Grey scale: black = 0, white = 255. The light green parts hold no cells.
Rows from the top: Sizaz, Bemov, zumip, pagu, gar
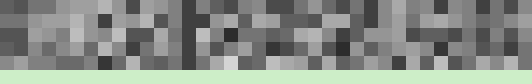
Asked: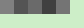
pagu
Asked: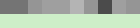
Sizaz
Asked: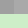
Bemov
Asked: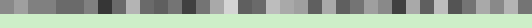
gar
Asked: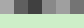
Bemov
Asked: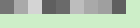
gar

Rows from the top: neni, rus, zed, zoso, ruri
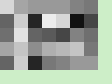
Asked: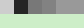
ruri
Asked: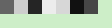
rus
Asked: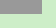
neni

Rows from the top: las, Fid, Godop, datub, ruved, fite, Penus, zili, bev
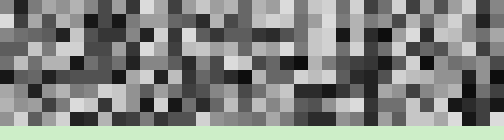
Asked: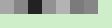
Penus
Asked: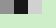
zili
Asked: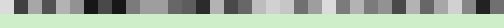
Fid
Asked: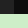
ruved
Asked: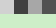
las

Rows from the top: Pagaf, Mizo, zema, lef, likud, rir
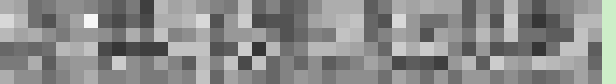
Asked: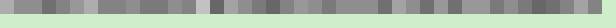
rir
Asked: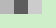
likud
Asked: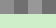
rir
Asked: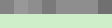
rir
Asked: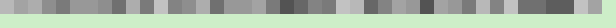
zema
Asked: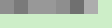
zema

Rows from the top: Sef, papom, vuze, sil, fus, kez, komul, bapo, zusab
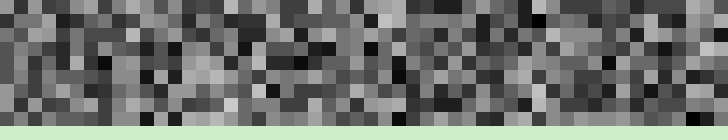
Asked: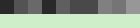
bapo
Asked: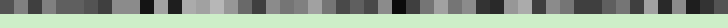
kez
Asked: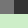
papom
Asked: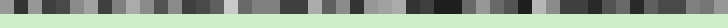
bapo

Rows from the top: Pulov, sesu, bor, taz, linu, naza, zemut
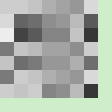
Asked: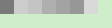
naza
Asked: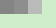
zemut
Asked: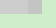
Pulov
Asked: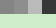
zemut

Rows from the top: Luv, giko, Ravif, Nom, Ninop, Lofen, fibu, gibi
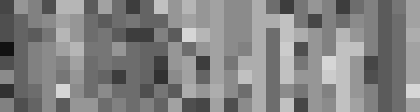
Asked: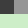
Ninop
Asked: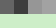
Ninop
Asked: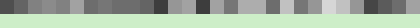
Ninop
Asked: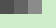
gibi
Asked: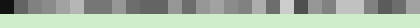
Nom

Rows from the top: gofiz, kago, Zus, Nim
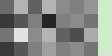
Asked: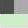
Zus
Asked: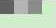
gofiz
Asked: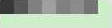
Nim
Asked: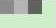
Zus
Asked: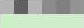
gofiz
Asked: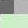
gofiz

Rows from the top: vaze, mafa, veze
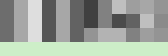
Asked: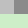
mafa
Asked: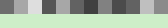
mafa
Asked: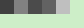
mafa
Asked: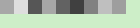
vaze

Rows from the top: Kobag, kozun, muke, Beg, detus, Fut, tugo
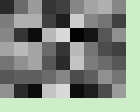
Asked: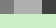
kozun
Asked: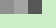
detus
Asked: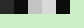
tugo
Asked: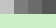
detus

